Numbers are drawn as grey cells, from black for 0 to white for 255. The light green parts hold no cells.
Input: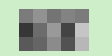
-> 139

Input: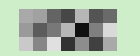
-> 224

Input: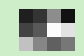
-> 96

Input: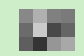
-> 150

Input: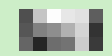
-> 109

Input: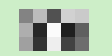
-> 238

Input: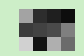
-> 175

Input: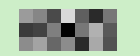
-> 103

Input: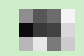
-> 122

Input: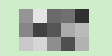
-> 142
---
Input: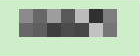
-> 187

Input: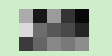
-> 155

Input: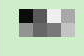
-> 89

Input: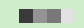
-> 147

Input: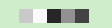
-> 38

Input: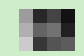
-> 40

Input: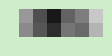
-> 98
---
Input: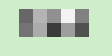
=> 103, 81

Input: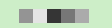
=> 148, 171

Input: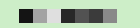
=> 20, 137

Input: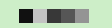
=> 17, 148

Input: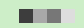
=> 61, 221

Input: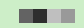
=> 99, 153
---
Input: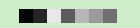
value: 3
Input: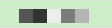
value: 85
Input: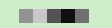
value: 146
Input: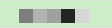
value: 126
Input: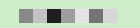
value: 136
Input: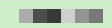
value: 172
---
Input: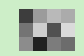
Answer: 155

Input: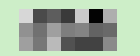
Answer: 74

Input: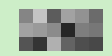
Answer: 196

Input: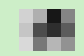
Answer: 175

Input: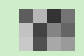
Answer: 182

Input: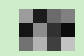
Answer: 28

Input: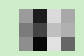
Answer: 28

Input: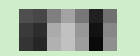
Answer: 71

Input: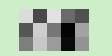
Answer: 73
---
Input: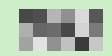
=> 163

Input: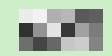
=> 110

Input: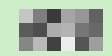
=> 134

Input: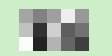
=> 252

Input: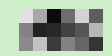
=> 138

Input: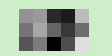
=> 85

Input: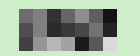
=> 65

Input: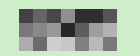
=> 172

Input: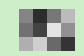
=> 175
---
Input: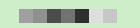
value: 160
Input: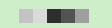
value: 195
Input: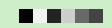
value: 2
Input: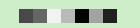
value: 73
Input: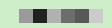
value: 154
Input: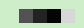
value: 82
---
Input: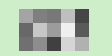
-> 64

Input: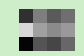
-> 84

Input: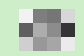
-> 152

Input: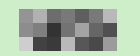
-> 87

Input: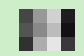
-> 173

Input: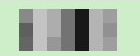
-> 24
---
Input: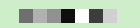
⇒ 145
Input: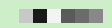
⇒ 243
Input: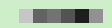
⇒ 115
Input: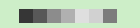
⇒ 140
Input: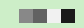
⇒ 241
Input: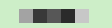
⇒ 87
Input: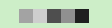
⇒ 78
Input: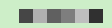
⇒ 96
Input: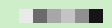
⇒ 167
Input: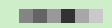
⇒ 153
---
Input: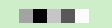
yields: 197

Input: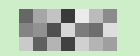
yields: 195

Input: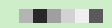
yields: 159

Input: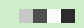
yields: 251

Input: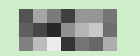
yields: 123

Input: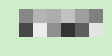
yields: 173
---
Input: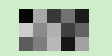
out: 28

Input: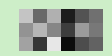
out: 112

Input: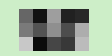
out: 40

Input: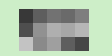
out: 126

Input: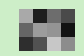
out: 74

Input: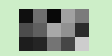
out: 123
